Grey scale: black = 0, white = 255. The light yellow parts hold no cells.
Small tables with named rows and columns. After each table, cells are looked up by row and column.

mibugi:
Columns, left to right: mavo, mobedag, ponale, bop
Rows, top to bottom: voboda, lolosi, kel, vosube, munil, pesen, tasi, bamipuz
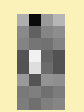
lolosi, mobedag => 97
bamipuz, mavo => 125
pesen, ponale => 147
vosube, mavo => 84
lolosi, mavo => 137
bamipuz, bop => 134
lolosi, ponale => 133
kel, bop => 131
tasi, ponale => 112
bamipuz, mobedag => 111
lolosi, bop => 141
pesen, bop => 143
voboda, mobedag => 11
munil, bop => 83
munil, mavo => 83
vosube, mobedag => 242
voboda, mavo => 174
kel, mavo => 131
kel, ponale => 114
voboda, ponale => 154
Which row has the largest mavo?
voboda

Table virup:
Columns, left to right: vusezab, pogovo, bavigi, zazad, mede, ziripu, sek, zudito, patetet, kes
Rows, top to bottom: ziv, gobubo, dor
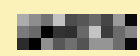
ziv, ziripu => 86
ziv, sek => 105
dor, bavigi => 143
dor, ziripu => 83
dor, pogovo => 1
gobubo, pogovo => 105
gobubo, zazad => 51
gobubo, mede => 47
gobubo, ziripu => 104
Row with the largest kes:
gobubo

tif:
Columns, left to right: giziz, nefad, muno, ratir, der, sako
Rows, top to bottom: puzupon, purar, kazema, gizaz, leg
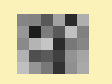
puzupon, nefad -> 130
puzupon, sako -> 175
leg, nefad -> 149
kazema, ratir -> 43
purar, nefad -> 29
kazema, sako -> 134
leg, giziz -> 191
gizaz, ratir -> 64
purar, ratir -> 89
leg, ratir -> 50
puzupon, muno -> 88
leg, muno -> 120
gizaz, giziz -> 177
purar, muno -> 124
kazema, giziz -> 138
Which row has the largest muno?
kazema

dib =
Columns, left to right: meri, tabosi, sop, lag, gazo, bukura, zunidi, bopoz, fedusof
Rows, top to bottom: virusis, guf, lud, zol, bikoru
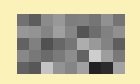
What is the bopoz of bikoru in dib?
43
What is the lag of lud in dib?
103
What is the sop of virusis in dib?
139
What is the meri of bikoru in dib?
98
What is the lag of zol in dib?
122
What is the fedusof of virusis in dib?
116
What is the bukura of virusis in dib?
128
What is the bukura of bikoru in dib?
160
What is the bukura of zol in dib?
99
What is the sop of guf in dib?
132
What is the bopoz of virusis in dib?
145

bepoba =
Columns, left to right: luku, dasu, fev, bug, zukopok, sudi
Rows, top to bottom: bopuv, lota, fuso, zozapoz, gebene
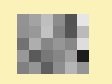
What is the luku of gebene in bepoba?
128
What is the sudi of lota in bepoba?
186
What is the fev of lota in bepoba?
194
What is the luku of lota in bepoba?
145
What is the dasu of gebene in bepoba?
149
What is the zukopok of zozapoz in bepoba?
160
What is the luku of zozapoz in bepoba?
152
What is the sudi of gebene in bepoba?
148
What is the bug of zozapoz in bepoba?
134
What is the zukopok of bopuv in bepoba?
83
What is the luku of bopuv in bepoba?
147
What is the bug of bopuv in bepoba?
140
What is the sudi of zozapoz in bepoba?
29
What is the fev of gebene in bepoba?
94
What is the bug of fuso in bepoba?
150
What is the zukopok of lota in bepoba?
85
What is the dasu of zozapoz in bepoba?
90
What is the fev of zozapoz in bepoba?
120
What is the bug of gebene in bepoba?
141
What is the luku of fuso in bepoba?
114
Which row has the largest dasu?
fuso

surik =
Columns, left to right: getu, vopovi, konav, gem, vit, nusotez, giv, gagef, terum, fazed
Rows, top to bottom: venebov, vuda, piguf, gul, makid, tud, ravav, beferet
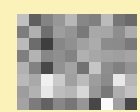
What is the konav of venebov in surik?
132
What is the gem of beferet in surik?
135
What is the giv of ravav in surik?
151
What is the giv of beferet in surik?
71
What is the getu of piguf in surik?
186
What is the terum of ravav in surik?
174
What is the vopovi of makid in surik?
130
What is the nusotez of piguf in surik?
161
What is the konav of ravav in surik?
231

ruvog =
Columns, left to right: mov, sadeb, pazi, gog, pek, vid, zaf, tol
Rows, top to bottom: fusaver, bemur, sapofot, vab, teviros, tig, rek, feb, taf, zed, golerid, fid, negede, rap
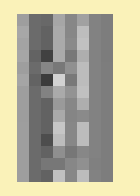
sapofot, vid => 193
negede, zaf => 128
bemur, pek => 135
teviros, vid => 188
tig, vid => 188
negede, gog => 119
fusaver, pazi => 104
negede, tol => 125
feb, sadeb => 107
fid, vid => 135
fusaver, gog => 166
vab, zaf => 130
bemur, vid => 189
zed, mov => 158
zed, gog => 198
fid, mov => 158
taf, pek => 133
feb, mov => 158
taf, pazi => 98
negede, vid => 144

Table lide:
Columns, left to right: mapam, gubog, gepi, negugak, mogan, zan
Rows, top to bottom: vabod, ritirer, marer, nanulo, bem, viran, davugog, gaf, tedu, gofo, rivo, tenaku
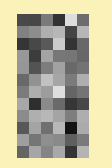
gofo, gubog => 164
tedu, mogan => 126
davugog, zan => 116
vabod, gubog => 71
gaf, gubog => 46
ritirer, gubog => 141
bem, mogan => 105
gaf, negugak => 106
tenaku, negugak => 168
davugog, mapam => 123
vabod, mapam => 73
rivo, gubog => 118
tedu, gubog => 175

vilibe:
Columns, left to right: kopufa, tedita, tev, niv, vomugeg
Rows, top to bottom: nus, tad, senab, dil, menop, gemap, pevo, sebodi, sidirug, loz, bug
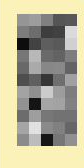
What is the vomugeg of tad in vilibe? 218
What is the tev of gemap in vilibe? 53
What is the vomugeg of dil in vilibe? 125
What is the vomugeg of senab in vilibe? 208
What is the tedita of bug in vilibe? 188
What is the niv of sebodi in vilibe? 163
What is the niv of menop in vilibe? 137
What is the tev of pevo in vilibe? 203
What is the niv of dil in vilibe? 99
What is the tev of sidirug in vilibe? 119

